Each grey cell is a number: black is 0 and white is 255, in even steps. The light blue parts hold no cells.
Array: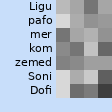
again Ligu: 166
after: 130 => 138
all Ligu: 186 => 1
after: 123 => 62
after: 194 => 103

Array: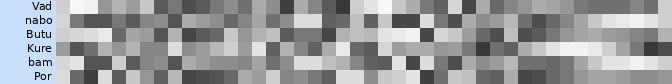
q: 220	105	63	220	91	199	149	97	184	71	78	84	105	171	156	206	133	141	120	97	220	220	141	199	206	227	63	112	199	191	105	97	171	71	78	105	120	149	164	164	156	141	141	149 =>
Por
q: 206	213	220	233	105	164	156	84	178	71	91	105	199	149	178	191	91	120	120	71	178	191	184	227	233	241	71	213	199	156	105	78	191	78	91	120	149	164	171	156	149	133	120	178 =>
Butu
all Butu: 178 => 9 15 21 44
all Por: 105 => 2 13 31 36
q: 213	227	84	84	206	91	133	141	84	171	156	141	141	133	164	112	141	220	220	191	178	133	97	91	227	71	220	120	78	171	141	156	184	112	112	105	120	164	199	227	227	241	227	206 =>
bam

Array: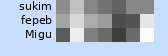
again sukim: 135
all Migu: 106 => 4 6

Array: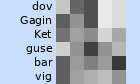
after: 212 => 167
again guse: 147
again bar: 155
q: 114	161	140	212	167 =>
Ket

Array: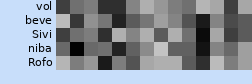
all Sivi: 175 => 5 7 9
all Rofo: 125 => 2 5 13
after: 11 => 167
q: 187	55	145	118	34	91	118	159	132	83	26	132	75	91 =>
beve
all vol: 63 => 1 13

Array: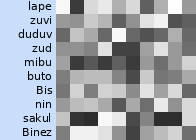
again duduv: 104
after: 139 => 225
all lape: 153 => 10

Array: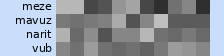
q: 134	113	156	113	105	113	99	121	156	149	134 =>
vub
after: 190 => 91
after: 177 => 105
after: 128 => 171
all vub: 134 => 1 11
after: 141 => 83

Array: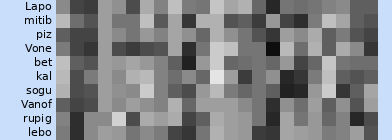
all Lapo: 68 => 2
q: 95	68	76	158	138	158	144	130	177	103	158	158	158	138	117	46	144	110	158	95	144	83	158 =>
Vanof
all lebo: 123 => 1 8 20
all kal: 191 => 20
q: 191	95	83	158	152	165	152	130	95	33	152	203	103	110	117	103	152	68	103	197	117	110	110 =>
bet
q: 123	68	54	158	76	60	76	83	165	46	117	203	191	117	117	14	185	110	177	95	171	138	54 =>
Vone
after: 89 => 165

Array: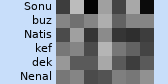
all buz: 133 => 1 3 6 7
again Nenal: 119
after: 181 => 119
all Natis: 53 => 3 5
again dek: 90

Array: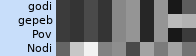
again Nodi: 163
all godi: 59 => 1

